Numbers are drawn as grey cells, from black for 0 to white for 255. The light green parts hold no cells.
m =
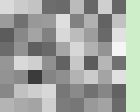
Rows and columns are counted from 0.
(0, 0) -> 218
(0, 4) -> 106
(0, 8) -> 102
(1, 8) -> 193
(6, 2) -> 206
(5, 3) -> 132
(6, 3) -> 216
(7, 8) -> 106
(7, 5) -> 119
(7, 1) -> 170
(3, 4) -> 166
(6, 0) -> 135
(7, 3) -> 207
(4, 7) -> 182
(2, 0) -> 92
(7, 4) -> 124
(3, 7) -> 147
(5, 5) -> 179
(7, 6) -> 153
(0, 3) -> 109
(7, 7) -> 163
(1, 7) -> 99
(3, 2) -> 95
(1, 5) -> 129

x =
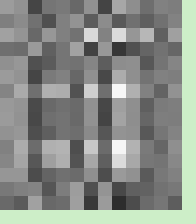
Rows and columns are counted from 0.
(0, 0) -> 156
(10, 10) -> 122
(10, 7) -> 107
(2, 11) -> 96
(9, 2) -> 78
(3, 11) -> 114
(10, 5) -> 78
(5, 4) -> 129
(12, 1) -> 150
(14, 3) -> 104
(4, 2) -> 80
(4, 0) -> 144
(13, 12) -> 120
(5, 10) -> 115
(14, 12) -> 93
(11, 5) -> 83
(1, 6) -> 92
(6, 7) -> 111
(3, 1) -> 108
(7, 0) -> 153
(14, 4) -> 108
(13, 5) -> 157
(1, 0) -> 127
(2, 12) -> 160
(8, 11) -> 126
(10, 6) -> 199
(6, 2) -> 111
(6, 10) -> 129
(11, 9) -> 168
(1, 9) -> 112
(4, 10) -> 87
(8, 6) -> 146
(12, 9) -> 145
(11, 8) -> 219
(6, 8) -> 247
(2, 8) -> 219

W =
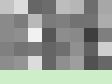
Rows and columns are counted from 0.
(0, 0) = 196
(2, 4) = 141
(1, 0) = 138
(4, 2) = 220
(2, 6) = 62
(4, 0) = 140
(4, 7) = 103
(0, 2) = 102
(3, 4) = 111
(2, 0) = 138
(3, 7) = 207

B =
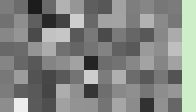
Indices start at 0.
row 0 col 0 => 125
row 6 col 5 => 144
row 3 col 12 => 191
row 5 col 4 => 89
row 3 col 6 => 116
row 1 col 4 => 67
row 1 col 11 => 138
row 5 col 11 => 119
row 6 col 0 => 124
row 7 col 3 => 79
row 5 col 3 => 71
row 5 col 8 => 175
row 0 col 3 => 106
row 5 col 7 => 124
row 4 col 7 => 109
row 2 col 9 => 102
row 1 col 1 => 142
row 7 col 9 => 140
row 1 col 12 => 119
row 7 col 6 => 146
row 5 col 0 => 120
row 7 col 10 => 49
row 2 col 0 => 135
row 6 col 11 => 141
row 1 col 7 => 162
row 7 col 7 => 116
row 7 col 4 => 161
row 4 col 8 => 115
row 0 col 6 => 94
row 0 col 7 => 87
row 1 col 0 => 113
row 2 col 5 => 89
